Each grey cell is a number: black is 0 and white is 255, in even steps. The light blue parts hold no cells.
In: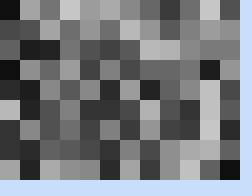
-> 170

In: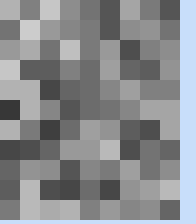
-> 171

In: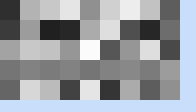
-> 187

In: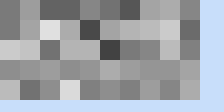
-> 142

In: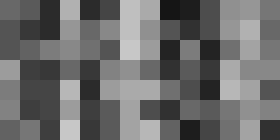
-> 62

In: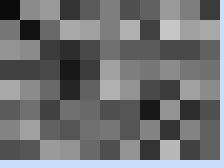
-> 154

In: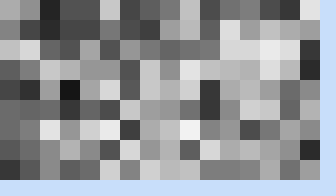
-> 138

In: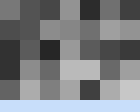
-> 127
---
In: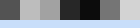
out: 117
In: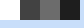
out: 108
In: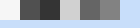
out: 101
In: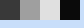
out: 224
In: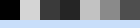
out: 138
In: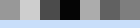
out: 97
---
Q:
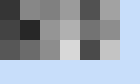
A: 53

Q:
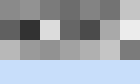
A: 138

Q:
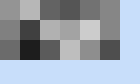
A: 148

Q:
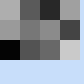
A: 174

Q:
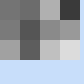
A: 116

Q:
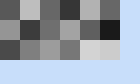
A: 88
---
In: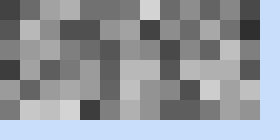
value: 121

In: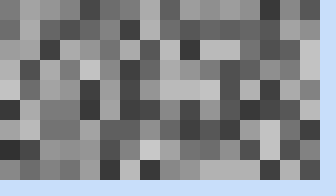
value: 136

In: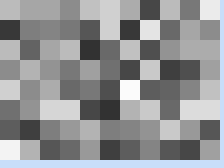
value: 243

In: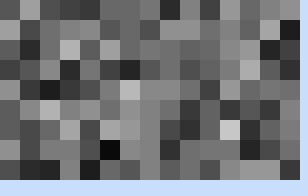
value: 79

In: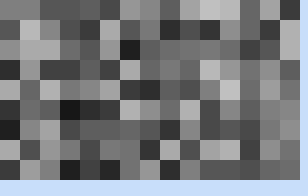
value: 59

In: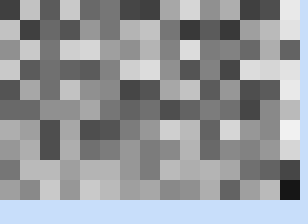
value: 159

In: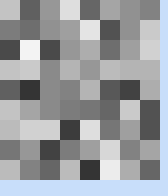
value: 187
